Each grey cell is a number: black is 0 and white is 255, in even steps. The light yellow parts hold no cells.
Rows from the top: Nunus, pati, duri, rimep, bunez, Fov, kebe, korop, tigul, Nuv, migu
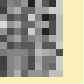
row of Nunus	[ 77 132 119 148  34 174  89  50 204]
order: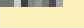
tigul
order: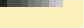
bunez
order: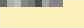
korop
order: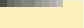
Fov
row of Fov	[ 77 132 162 105 132 148 119 174 189]

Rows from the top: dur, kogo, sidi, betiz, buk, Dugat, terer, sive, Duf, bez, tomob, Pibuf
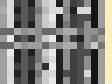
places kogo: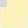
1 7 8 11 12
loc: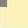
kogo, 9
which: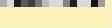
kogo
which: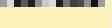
betiz
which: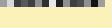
bez
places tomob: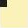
2 4 8

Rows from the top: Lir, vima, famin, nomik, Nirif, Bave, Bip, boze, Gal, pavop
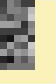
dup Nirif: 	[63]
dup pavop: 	[117]

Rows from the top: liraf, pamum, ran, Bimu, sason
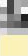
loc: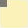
ran, 1
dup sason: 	[192]
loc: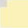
sason, 0
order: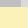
sason
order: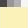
pamum
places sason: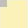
1 2 3
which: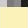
ran

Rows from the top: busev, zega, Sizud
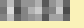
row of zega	[116 216  75 132 176 201 116 132 201  75]
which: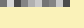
zega
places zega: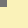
0 6

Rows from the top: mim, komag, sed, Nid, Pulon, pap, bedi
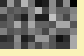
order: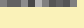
komag
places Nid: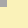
2 4 8 9
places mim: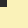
0 8
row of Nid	[ 85  98 168  85 168  98  98  85 168 168  85]

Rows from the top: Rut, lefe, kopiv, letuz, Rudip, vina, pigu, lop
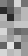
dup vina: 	[184]
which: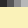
lefe
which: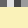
pigu
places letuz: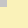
2 3
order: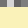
Rut
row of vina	[184 155 184 142]

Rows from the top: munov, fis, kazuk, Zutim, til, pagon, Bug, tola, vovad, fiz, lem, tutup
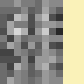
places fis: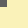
4 8
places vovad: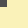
0 1 2
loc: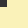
kazuk, 8

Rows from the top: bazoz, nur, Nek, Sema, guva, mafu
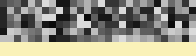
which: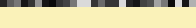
Sema
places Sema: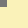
2 10 23
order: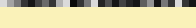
Nek

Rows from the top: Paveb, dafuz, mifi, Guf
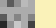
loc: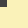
Guf, 4
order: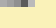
Paveb
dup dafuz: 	[172]
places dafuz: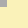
0 1 2 3 4
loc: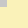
Guf, 2
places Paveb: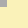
4
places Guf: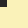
0

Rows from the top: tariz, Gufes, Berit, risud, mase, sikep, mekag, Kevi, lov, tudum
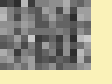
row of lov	[143 158  99 143 158  74  86  74  99  86  59 172  99]
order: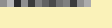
Kevi

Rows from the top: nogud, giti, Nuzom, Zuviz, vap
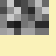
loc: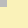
nogud, 5
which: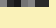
Zuviz
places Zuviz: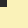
1 5 6
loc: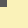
Nuzom, 4

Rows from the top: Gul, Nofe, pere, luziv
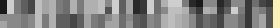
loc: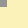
luziv, 18
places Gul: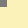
2 8 11 26

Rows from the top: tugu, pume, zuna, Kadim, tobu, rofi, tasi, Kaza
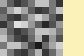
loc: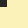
Kadim, 6
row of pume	[ 94 166 209 166  94  54  69 120 195]
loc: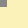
tasi, 3
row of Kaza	[195 120  69  54 106 179  54 106 179]
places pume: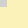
2

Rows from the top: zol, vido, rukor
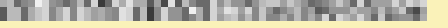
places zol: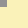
4 7 31 33 34 36 43
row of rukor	[ 90 186 186 106 172 198 212 135 172 212 135 212 186 160 172 147 135 225
 212 106 186  58 135 212 147 147 106 135 172 106 212 160 186 198 147 186
 135 198 135 135 172 135 186 135 172 135 212 106 212 186 160 212 160 106
 198 106 135 147 147 106 172]
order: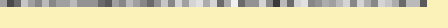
vido
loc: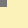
zol, 45

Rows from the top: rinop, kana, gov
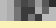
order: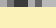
kana
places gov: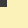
3 5

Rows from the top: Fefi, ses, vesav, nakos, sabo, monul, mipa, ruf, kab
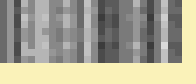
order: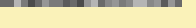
ses
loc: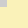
vesav, 23
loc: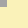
kab, 19
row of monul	[106 150  91 150 136 181 181 136 122 150 136 122 181 150  91 106  91 122
 122 150 106  91 122 181 106 106]
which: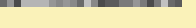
ruf

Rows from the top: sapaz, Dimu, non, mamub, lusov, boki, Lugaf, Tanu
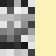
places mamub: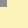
1 3
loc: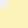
Dimu, 2
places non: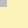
0 1

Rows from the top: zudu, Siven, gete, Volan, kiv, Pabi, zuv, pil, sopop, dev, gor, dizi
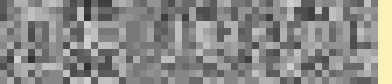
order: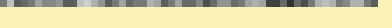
zudu
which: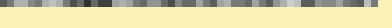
zudu
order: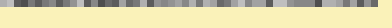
pil
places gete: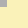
3 5 6 48 52
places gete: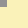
2 8 17 18 25 31 32 34 39 40

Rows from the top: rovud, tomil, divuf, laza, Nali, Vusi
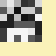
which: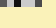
tomil
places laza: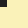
0 1 5
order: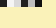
divuf
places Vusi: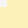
1 3
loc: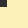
rovud, 3
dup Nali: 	[245]
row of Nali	[ 61 245 245 245 232  32]

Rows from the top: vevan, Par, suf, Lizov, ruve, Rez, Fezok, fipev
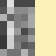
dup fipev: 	[115]
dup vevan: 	[72]
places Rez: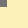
2 3
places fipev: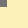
1 2 4

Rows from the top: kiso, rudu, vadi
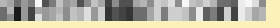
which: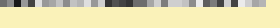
vadi
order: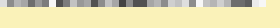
kiso
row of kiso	[181 166 109 152 124 247  81 124 194 152 166  81 140 194 166  67 140  81
  81 166 181 140 207 194 222 140 247 194 181 207 181 109 109  94 235 247
 222 140]

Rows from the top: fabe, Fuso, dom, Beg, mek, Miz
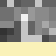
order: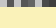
Miz
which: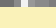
dom
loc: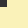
mek, 0
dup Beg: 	[138]

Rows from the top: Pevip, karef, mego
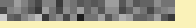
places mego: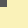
2 15 23
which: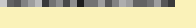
mego

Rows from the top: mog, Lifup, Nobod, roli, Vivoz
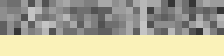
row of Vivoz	[ 95 142  53 156 127 142 183  82 156 111 111 142 111 111  95  95 127 142
 168  95 196 168 111  95 183 127 156  82  53 183 127  82]
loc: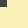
Lifup, 21

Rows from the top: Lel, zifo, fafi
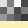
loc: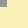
fafi, 0
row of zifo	[ 99 180  72 126]
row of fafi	[150 112  87  58]
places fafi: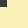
3

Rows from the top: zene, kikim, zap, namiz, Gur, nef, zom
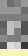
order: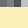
Gur
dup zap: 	[125]
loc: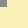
nef, 0
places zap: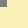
0 1 2 3
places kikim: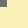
3
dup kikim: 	[150]
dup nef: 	[125]

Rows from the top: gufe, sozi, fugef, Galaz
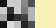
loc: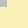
Galaz, 2
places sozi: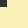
1
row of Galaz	[ 22 220 192  38  80]
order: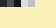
Galaz
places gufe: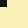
0

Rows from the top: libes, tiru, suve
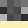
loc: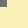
libes, 3
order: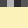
suve
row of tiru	[ 45  86  73 165]
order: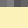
libes

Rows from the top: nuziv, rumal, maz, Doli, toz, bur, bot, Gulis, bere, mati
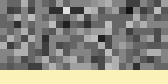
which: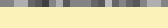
Gulis
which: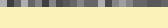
bot
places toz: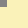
0 2 5 10 12 17
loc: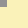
nuziv, 13

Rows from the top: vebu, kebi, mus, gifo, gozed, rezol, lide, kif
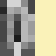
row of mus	[ 85 140  85 171 184]
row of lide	[ 85 125 212 140 111]
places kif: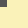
0 1 3 4
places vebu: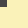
0 4
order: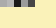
rezol

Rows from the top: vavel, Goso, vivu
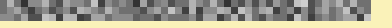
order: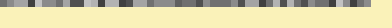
vivu
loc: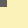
vivu, 19
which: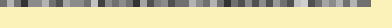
vavel
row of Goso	[112 139 164 112  64 112 139  80 112 139  80 179 164 139 112 179 139 112
 112 112  80 139 164 112 194 139  64 179  64 139 139 179 164  64 194 164
 112 164 179  64 112 139  64 139  80 139 164 112 139 194  80 139 112]
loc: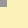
vavel, 39
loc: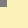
vavel, 22

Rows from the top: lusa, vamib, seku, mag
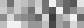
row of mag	[191 241 241 191 151 151 191  73 165 139 215 165]
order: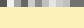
lusa
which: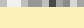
mag
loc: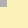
vamib, 11
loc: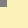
seku, 4

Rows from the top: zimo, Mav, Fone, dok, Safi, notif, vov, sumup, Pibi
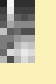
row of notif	[124 124 150 166 166]
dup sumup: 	[219]
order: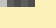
Fone
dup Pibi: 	[181]
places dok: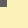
0
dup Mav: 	[64]
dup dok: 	[137]

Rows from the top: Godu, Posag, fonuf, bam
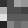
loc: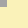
Godu, 2
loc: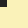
bam, 0
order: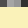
Godu
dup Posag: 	[77]
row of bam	[ 35 134 105 120]
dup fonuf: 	[91]
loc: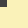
Posag, 3

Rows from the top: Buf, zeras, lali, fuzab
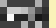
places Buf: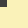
1 2 3 4 6
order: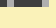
Buf
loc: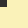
zeras, 6
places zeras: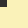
6
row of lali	[ 36 248  36  36 133  23  36]
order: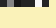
lali
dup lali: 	[36]

